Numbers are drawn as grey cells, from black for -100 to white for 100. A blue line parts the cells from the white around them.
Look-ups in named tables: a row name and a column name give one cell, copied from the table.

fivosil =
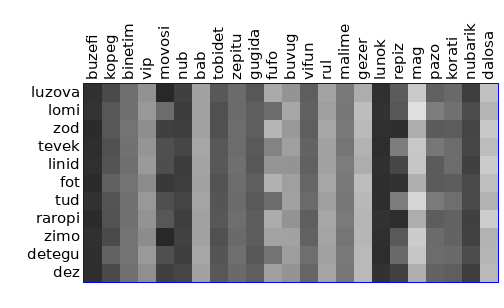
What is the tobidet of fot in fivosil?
-36
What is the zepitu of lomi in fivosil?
-16
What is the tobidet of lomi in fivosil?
-37
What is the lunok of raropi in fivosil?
-61
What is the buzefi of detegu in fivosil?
-64
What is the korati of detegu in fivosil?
-17
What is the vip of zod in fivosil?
11
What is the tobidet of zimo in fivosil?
-37
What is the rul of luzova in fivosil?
28
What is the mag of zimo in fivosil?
60
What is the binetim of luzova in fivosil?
-14
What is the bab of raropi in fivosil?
26
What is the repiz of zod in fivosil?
-64
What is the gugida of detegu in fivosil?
-32

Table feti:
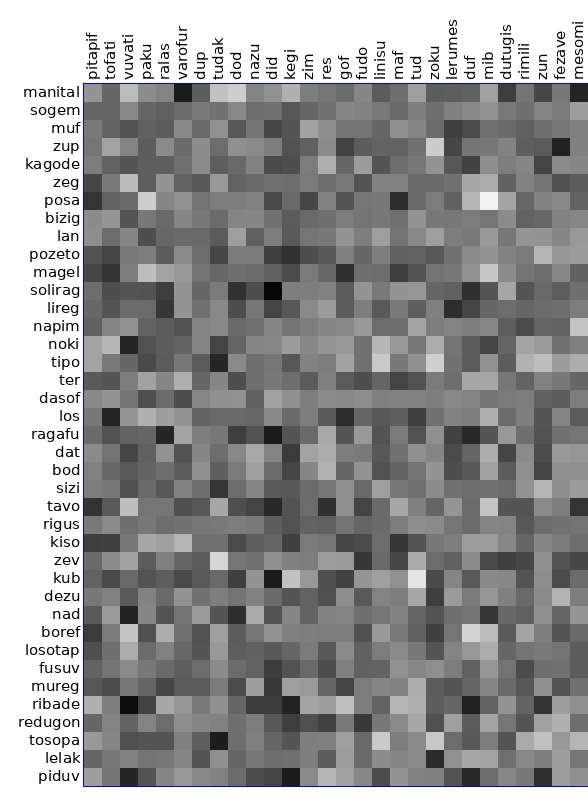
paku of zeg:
-26
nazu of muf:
-9
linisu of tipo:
58
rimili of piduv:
-6
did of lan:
-2
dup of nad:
21
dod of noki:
-21
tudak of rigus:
-5
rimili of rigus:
-31
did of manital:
14
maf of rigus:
-2
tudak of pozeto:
-45

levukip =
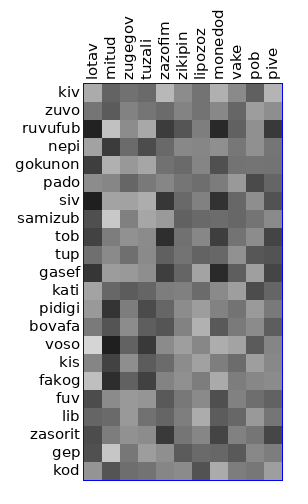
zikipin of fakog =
13
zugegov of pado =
-20
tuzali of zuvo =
-8
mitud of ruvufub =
51
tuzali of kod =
-10
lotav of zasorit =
-40
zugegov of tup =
-13
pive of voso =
4
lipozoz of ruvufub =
-1
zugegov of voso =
-23
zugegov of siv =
27
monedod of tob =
-51
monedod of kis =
-1
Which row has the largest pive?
kiv

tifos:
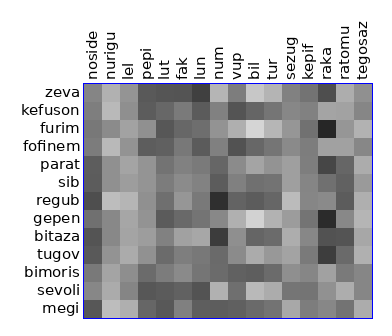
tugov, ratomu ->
-17
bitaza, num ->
-53
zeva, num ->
42
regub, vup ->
-22
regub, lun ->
-5
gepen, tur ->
40
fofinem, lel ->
15
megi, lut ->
-31
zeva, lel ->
16
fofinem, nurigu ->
45
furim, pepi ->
13
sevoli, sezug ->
-8
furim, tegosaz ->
40
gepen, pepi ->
15
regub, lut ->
-13
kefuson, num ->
1
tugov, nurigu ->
15

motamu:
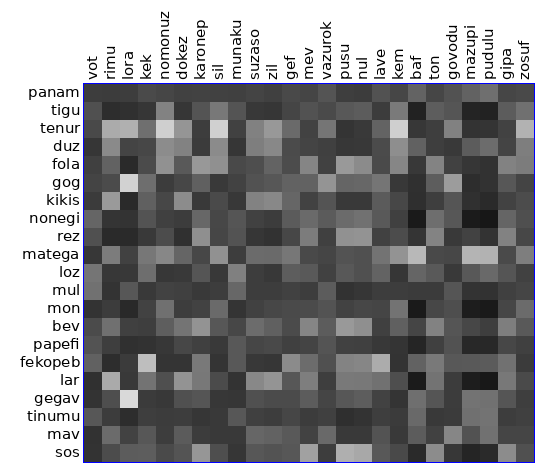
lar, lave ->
-11
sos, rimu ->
-40
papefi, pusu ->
-49
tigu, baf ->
-73
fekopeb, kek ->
49
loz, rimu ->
-57
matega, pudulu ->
40
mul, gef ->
-49
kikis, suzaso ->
2
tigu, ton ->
-27
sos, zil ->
-35
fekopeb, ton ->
-5
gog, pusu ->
-21
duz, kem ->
11
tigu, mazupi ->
-72
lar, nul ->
-6
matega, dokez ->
-21
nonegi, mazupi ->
-79
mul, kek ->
-55
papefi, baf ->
-71

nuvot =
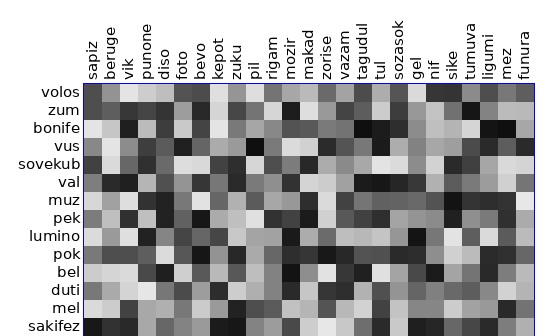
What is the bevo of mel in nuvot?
59
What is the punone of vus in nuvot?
-51
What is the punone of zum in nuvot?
-46
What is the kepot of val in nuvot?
-7
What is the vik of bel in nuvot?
71
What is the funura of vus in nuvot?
-67
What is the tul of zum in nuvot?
60
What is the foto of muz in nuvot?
-6
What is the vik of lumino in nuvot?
75
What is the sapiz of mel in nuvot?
71
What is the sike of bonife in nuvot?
41
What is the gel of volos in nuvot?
71
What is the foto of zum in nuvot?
23

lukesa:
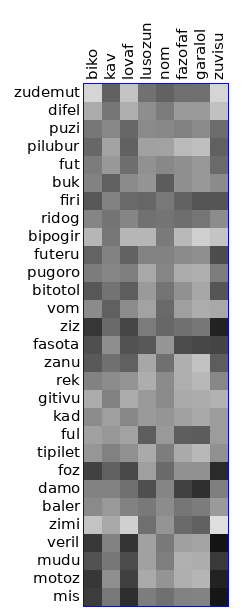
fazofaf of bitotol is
14
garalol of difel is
20
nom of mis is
-12
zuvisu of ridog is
10
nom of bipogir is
-4
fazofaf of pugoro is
34
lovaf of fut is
-14
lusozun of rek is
36
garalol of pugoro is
37
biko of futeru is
-22
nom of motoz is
16
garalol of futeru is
12
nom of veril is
-5
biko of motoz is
-57

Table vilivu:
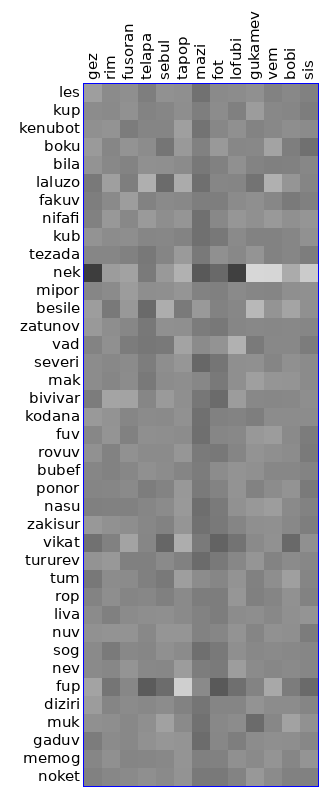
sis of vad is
-3
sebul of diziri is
10
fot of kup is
10
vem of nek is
68
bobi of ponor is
15
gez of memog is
5
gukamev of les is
13
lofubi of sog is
12
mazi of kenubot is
-10
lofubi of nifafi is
18
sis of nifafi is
17
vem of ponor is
10
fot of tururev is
-5
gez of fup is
28
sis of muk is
14
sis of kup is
-2
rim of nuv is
15

